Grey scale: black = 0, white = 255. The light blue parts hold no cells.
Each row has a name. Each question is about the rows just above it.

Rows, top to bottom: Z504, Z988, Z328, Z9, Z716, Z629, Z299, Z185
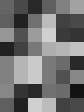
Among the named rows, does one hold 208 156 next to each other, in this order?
no
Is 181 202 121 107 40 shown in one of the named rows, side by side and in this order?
yes
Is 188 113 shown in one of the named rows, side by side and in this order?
no
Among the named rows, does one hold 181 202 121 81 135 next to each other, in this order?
yes
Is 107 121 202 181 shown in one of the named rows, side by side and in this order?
no

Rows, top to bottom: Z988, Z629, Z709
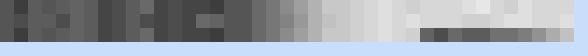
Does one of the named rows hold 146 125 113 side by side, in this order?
no
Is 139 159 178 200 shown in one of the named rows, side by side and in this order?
yes
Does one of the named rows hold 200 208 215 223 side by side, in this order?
yes
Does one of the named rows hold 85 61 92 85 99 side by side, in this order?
no
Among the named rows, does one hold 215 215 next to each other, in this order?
yes
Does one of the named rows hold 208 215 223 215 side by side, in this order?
yes
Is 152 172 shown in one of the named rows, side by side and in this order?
no

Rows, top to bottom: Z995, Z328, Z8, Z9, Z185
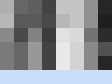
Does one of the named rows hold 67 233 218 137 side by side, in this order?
no
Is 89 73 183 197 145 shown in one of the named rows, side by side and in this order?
yes
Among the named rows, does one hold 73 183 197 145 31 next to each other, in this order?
yes
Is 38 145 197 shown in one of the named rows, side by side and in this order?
no

